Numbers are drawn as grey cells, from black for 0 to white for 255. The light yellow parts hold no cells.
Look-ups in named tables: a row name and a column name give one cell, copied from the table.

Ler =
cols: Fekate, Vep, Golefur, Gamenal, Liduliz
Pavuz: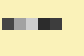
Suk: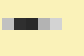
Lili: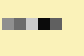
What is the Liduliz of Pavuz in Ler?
61
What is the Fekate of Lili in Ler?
143
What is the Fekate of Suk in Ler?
193
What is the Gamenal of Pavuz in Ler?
44
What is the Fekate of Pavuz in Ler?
70
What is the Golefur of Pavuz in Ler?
206
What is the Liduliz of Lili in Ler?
96
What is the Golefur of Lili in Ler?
203
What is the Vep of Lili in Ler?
108
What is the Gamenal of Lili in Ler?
11
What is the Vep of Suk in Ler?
47
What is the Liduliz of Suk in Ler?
211
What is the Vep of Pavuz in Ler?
162
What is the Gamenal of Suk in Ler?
179
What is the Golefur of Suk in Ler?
41
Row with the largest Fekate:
Suk

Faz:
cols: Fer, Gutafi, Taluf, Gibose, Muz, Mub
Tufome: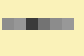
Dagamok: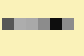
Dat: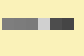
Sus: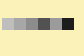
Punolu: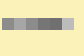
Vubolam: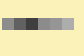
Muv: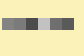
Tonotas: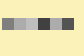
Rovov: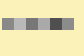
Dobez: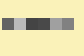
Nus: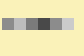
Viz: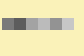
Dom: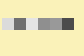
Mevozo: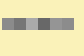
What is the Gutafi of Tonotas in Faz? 172
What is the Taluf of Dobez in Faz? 68
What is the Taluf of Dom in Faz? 229
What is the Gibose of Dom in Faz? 143
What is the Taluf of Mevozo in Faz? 170
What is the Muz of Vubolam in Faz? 150
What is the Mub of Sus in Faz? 29
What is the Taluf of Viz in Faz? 163
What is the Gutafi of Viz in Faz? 93
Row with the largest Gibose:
Dat

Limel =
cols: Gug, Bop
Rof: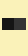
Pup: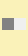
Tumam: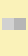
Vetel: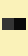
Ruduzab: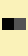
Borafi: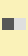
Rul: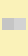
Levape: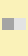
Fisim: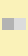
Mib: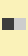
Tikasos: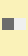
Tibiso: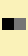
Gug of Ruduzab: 4
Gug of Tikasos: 108
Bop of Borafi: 223
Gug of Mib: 61
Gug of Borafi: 87
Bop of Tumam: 182
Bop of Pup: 239
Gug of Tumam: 209
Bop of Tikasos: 239

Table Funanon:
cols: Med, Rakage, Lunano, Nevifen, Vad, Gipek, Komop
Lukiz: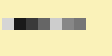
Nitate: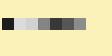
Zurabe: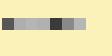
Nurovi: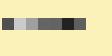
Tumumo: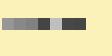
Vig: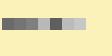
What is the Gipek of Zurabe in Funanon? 137
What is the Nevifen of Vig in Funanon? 184
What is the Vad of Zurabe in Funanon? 58
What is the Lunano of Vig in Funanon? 127
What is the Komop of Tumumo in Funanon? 70
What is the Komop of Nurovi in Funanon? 95
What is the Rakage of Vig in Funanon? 116
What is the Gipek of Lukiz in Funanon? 135
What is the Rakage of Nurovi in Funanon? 202
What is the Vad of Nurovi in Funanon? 99
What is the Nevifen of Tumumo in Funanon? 69

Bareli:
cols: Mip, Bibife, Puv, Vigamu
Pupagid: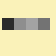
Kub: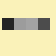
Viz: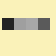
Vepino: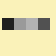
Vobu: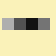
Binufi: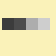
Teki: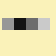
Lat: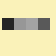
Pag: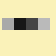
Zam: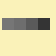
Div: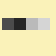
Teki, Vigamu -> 202
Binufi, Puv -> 173
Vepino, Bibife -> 154
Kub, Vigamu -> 76
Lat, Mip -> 37
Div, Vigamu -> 213
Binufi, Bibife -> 76
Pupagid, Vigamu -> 115
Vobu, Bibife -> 82
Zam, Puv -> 90
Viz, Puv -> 167
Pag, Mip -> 169
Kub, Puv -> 163
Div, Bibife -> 38
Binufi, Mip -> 60
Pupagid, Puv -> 163
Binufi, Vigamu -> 206

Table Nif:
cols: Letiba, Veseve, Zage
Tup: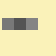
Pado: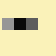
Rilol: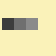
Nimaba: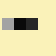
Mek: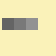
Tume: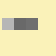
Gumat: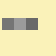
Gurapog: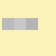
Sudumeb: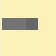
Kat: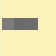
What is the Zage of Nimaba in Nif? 38
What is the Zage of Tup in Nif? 132
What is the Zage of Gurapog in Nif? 181
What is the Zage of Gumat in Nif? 105
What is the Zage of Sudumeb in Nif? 102
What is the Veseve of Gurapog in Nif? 199
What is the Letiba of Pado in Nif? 150
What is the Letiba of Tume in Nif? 182
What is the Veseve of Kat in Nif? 107
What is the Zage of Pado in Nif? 93
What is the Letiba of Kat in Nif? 124

